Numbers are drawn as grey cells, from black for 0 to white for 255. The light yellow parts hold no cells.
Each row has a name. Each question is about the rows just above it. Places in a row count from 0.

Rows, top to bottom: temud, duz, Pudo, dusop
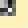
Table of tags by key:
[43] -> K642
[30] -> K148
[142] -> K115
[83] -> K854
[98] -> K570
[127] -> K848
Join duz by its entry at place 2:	K642
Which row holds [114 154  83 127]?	dusop
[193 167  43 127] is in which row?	duz
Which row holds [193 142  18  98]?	temud

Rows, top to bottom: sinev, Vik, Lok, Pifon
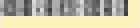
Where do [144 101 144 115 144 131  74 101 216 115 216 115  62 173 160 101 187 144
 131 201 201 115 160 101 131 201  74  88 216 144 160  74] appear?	Lok
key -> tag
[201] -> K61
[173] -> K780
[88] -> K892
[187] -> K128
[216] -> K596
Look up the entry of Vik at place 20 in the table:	K128
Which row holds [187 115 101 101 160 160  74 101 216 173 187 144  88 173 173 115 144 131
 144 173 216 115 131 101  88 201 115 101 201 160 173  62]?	Pifon
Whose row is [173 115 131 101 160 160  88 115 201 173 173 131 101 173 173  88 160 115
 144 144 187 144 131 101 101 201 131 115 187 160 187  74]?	Vik
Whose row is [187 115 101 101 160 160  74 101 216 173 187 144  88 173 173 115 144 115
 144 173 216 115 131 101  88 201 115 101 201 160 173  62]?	sinev

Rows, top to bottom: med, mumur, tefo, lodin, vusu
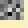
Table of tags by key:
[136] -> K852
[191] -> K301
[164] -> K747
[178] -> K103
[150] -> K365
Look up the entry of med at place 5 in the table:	K747
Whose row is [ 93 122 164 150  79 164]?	vusu
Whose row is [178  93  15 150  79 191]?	lodin

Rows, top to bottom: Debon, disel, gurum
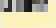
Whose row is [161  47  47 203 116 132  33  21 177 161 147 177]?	gurum
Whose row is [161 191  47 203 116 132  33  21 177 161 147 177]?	disel

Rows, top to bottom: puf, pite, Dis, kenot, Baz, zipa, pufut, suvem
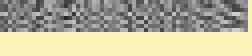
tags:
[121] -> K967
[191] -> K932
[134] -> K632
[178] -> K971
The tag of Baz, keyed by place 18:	K632
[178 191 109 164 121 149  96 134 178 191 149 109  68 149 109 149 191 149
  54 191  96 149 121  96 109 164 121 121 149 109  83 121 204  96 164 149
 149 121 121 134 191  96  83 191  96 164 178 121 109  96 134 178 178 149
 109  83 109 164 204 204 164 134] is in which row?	kenot

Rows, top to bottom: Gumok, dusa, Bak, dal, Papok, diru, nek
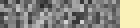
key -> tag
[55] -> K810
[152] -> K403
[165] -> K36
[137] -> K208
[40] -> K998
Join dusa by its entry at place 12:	K810
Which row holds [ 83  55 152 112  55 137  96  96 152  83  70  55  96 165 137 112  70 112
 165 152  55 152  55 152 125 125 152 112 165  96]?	Gumok
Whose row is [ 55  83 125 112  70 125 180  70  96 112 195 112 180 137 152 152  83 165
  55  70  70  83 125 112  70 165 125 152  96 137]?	dal

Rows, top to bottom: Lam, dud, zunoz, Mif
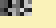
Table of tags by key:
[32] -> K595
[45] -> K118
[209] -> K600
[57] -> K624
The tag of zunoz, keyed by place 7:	K595
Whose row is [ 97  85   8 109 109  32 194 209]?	dud
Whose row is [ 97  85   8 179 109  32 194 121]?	Lam
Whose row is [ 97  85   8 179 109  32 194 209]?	Mif

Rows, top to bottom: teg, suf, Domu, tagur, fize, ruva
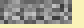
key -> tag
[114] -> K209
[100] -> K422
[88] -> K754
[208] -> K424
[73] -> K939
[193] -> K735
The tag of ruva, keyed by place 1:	K939
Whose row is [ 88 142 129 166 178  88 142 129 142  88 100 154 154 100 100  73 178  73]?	Domu
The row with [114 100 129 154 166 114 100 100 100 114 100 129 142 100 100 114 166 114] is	teg
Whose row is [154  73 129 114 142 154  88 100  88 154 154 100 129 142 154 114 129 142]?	ruva

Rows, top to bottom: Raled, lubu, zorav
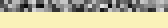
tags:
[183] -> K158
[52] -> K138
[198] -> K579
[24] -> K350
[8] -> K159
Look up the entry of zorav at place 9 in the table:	K158
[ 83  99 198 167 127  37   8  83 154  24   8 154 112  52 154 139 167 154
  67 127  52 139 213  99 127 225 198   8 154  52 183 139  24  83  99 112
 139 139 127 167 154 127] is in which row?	lubu

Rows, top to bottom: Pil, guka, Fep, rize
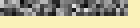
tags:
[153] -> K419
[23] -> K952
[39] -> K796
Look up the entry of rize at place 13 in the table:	K952
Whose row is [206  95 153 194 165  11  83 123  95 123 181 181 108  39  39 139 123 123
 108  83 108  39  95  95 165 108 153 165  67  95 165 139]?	Pil
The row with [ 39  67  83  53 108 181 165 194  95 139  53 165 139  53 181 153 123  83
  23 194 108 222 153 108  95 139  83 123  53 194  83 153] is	Fep

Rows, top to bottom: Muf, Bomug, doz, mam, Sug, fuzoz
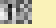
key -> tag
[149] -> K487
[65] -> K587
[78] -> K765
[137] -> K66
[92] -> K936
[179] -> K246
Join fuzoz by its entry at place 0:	K487
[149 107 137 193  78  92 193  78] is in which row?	fuzoz
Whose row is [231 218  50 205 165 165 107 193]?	Sug
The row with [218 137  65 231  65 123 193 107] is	doz

